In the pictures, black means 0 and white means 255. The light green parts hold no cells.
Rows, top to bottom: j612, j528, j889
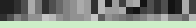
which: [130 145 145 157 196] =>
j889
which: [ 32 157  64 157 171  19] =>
j612
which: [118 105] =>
j889
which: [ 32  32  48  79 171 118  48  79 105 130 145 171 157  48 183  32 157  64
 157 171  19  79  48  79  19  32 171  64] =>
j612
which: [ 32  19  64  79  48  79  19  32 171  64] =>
j528
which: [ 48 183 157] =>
j528
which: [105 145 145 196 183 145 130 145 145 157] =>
j889

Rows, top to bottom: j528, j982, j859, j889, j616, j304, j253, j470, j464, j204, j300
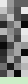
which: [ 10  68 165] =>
j253
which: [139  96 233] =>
j616
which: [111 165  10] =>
j889
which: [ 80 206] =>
j464

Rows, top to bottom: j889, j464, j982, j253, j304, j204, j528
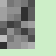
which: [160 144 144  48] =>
j464
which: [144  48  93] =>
j464
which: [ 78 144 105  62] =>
j304
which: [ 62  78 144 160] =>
j253
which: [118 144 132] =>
j204

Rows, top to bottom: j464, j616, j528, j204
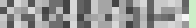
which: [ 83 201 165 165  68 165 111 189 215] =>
j464
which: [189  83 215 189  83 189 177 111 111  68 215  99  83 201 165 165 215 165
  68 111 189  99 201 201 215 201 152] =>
j204
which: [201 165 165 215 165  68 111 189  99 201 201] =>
j204

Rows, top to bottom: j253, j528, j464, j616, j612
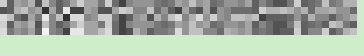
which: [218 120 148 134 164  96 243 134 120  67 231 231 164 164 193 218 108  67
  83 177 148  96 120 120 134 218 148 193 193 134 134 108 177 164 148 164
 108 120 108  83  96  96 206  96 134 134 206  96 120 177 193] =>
j612
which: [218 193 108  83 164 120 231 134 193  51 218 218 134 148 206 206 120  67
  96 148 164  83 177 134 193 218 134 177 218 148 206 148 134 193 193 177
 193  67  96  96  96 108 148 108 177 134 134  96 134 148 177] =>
j464
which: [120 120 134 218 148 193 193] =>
j612
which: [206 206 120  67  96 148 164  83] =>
j464
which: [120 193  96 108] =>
j616

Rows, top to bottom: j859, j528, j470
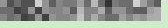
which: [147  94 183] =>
j528
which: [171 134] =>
j470
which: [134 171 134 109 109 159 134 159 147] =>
j470
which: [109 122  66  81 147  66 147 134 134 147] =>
j470

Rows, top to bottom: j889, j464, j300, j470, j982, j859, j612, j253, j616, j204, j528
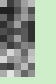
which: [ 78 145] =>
j464
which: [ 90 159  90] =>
j859
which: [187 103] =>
j204
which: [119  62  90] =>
j612

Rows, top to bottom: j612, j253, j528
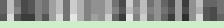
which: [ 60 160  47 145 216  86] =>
j528
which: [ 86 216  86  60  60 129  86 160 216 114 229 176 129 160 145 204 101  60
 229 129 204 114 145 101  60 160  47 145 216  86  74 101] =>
j528
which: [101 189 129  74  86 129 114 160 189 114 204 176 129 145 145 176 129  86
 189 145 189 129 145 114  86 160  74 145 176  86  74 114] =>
j253
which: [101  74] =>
j612

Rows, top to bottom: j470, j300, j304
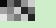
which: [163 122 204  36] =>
j304
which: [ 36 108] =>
j300
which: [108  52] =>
j470
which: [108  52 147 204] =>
j470
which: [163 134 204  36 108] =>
j300
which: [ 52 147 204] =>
j470

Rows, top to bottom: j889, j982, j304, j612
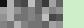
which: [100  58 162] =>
j889
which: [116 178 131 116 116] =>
j612
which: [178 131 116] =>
j612
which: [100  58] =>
j889

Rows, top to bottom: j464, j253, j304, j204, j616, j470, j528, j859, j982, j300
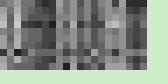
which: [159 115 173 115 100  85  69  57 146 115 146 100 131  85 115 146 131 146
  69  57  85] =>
j253
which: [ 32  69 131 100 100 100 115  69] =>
j859

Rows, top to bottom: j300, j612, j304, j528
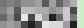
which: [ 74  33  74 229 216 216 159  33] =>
j528
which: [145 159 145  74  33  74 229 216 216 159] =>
j528
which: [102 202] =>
j304
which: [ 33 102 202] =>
j304
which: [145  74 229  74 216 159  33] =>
j304

